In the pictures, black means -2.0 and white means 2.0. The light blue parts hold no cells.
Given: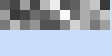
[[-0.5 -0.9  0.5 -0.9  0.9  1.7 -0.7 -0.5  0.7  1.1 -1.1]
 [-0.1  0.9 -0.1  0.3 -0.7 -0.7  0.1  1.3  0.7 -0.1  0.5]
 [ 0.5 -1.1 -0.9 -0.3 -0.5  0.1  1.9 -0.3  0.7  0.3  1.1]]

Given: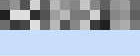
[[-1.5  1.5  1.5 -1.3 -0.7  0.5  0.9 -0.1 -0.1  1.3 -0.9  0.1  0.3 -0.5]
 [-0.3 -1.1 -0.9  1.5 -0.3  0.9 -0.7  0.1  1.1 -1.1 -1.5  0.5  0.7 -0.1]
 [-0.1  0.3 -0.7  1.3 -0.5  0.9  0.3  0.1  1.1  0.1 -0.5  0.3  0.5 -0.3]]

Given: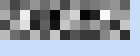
[[-0.9  0.7  1.5 -1.5 -0.5 -1.7  1.1  0.5 -0.1  0.5 -0.1 -1.3  1.1]
 [ 0.1 -0.9 -0.3  0.3 -0.3  0.3 -0.9  0.3 -0.3 -0.1  0.1  0.3 -0.5]
 [ 0.7 -0.5  1.7 -1.1 -0.7 -1.9  0.7  1.3 -1.9 -1.5  1.9  0.5  0.5]
 [ 0.9 -0.3 -0.7  0.9 -0.7  1.1 -1.3 -0.7 -1.1 -1.1  0.1  0.9 -1.3]]

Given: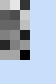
[[-1.4  0.0  0.4]
 [-0.6 -0.8  1.2]
 [-0.4 -0.4  1.0]
 [ 0.0  0.2 -1.6]
 [ 0.6  0.6 -2.0]
 [ 1.0  1.6 -1.2]]

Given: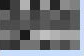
[[-1.6 -1.0  0.8 -1.4  0.4 -1.4  0.2  0.0]
 [-1.0 -1.2 -0.2 -0.2 -1.2 -0.4 -0.8 -0.2]
 [-0.8 -0.8 -0.6 -0.8 -0.6 -0.8 -0.8 -0.6]
 [-0.4 -1.0 -0.4 -1.0 -0.6 -0.4 -1.0 -0.6]
 [ 0.0 -0.4 -1.6  0.6  1.0  0.8  0.6  0.6]]

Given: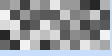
[[-1.4  1.2  0.0  1.4  1.0  1.4 -0.6  0.2  0.0 -0.8  1.8]
 [-0.4 -1.2  1.8  1.0 -1.2  0.0  1.2 -0.2  1.6  1.0  0.6]
 [ 0.2  0.6 -1.0  0.8  0.2  1.6  0.4  0.4 -1.0 -1.4  0.8]
 [ 1.4  1.6 -1.0 -0.6  1.6  0.4 -0.4  0.8 -1.0 -0.4 -0.6]
 [ 1.8 -0.8  0.4 -0.4 -0.6 -0.6  1.2  0.0  0.2  1.2 -0.8]]

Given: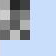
[[-0.4  1.0 -0.8]
 [ 0.2 -0.6  0.8]
 [ 0.6 -1.4 -1.0]
 [ 1.2 -0.4  0.0]]
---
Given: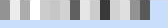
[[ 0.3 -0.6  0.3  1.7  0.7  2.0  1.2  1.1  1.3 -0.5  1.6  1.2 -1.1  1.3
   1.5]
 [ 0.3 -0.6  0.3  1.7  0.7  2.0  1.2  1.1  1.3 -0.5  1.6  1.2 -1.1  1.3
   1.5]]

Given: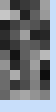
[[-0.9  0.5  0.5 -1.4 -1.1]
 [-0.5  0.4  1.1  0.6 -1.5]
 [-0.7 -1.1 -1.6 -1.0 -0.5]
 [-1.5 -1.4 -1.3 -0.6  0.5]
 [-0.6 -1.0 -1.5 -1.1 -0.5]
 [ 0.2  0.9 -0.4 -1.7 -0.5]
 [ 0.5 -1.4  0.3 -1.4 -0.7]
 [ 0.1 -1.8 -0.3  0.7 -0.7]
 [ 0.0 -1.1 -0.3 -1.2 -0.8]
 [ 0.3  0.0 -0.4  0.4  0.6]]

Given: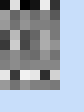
[[ 1.7 -1.2 -1.8  1.5 -2.0 -1.7]
 [ 0.1 -0.6  0.5 -0.4  0.2 -0.3]
 [ 0.0 -0.1  0.4 -0.2  0.3  0.0]
 [ 0.7 -0.1 -0.8  0.9 -0.8 -0.4]
 [ 0.7  0.3 -1.1  1.2 -0.9 -0.2]
 [ 0.3 -0.2 -0.1  0.2 -0.2 -0.3]
 [ 0.1  0.1  0.0  0.2  0.0  0.1]
 [-1.3  1.3  1.6 -1.1  1.8  1.6]
 [ 0.0 -0.1  0.4 -0.2  0.3  0.0]]

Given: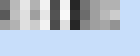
[[ 0.8  0.8 -0.2  0.9  1.6  0.8  1.8 -0.8  1.8 -1.4 -0.2  0.5]
 [ 0.9  1.2 -0.6  1.0  1.5  0.5  1.6 -0.7  1.9 -1.2 -0.3  0.5]
 [ 0.6  0.3  0.5  0.8  1.5  1.2  1.8 -0.8  1.5 -1.4  0.1  0.5]]

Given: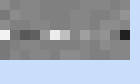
[[ 0.0  0.1  0.2  0.0  0.1  0.1  0.0  0.0  0.0  0.0  0.1  0.1  0.1]
 [ 0.1  0.3 -0.1  0.2  0.1  0.1  0.0  0.0  0.0  0.1  0.1  0.0  0.0]
 [ 0.2  0.1  0.2  0.0  0.0  0.1  0.1  0.0  0.0  0.1  0.1  0.0  0.2]
 [-0.1 -1.5  1.8 -0.2 -0.6 -0.5  0.4  1.7  1.0  0.1  0.5  0.2  0.3]
 [ 0.1  0.1 -0.1  0.0  0.1  0.1  0.0  0.0  0.0  0.0  0.1  0.0  0.2]
 [ 0.1  0.1 -0.1  0.1  0.0  0.1  0.1  0.0  0.2  0.2  0.1  0.0  0.0]]

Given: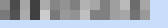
[[-0.3  0.6  0.2 -0.8  0.6 -1.0  0.7  0.1  0.3  0.0  0.8  0.6  0.0  0.5
   0.9]
 [-0.2  0.4 -0.1 -0.7  0.7 -1.0  1.2 -0.1  0.4  0.3  1.0  0.0  0.0  0.5
   0.6]]

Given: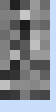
[[ 0.4 -0.3 -0.2 -1.5 -0.7]
 [ 0.3  0.1  0.0  0.0  1.1]
 [-0.2 -0.4 -0.1 -0.8 -1.6]
 [ 0.7  0.3 -0.3  0.1 -1.3]
 [ 1.0  0.1  0.0 -1.0 -0.6]
 [ 0.4  0.4  0.0  0.8 -0.7]
 [-0.8 -0.8  0.2 -1.4  0.0]
 [ 0.2 -0.5 -1.3 -1.2 -0.2]
 [ 0.1  0.3  1.0  0.2  0.2]
 [-0.8 -0.9 -1.2 -1.1 -0.1]]

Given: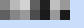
[[ 1.0  0.4  0.1  0.9  1.3 -0.5 -1.5]
 [ 0.4 -1.6 -0.5  0.1  0.4 -0.8 -1.6]]
